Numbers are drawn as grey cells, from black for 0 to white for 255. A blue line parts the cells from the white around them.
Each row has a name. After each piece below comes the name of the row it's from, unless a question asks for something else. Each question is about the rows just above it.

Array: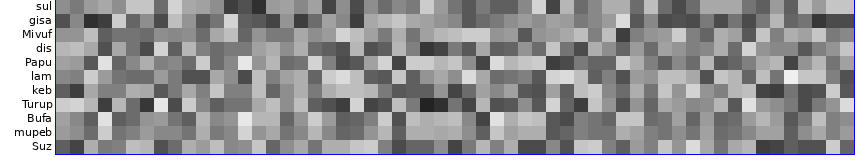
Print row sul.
[142 122 155 168 142 197 197 108 211 168 161 142  62  81  48 155 161 136
 161  68 142  75 142 108 136 122 204 155 116  88 122  95  95 136 211  68
 182 108 136 174 174 108 190 108  75 108 168 168 168 116  95 155  95 190
 155 197 197]
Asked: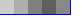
Papu

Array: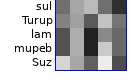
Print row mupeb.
[ 82 173  33 201 104]
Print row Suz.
[213 166  96 236  76]

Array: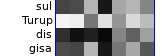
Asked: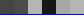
sul
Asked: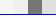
Turup
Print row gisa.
[ 75  69 181  24 118 167  88]
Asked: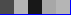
sul
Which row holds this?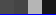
gisa
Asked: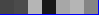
sul

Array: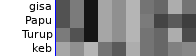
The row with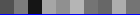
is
gisa
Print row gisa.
[ 82 123  21 166 144 181 116 103 173 116]
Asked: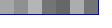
gisa
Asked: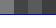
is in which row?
Papu
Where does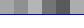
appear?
keb
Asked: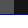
Turup

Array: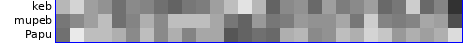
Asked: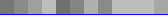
mupeb
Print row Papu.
[112 234 190 190 175 138 190 138 175 132 167 167  86  99 112 105 175 183
 138 146 190 175 212 198 153 175 159 175 220]
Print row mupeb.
[119 138 159 190 112 132 175 138 190 190 190 167 119  99 153 119 125 153
 146 146 167 119 205 132 125 132 167 159  78]
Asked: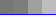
keb
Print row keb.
[183 212 159 146 112 138 132 112  99 119 125 159 190 227 183  99 138 146
 105 159 125 138 159 105 119 205 105 132  50]
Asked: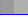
Papu

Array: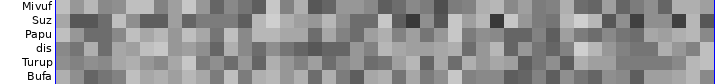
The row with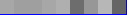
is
dis
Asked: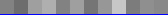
Papu
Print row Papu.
[191 151 109 109 137 191 167 183 151 191 167 117 191 137 183 183 167 167
 109 167 130 109 159 175 130 159 117 151 199 124 143 137 101 101 130  94
 159 124 109 137 117 109 167 159 175 183 137]
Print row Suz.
[167  87  87 109 191 143  94  94 159 101 124 124 124  94 183 207 175 159
 151 183 143 109 109 199  94  57 143  87 199 159 183  57 199 151 124 117
 183 207 183  87 143  64 143 143  64 183  87]
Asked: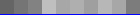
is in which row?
Bufa
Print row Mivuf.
[191 151 183 137 143 191 191 130 159 199 151 101 137 117  94 199 130 175
  87 101 151 151 137  94 109 137 124  79 124 130 175 183 137 159 124 130
 175 109 101 159 101 124 143 101 175 175 159]

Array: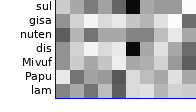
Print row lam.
[131 168 116 189  94 218 224 181 210 204]
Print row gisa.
[146 210 244 218 232 197 181 224 251 108]
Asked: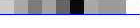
sul

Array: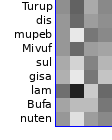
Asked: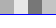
gisa
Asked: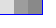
nuten
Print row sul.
[170 211 131 182]
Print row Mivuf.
[151 105 157 164]
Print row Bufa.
[164 188 188 119]
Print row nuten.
[151 224 157 137]

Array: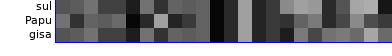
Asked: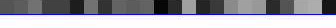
sul
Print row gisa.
[ 84  92 114  65  65  29 114  50  99  92  99   7  42 160  36  58  29 122
  71 114 122 106 166 106]

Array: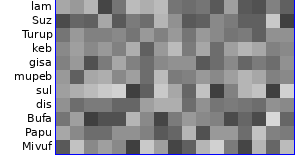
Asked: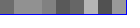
Papu
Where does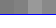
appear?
mupeb
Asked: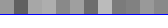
mupeb

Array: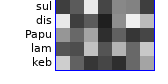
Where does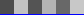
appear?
lam
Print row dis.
[233  62  91  31 142 239 186]
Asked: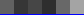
keb
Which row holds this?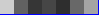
keb
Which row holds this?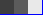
sul

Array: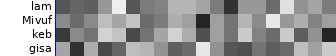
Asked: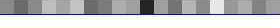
Mivuf
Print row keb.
[ 57 138 115 210 195  72 115 165 210 173  79 159 115 203 130 107 203  94
 146  36]
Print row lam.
[ 86 101  94 152 238  86 123 130 181 181 165 123  49 152 152 107 224 146
 165 123]
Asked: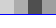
keb
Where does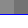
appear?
keb

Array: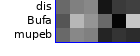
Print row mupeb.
[105 136 128  36  52  44]
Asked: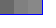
dis
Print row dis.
[105 128 136  21  58  64]
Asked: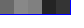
mupeb

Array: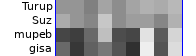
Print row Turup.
[149 149 128 164 141 164 177 171 184]
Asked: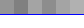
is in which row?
Turup
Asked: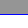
Turup
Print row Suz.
[171 149 134 199 141 157 157 134 177]
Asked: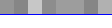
Suz

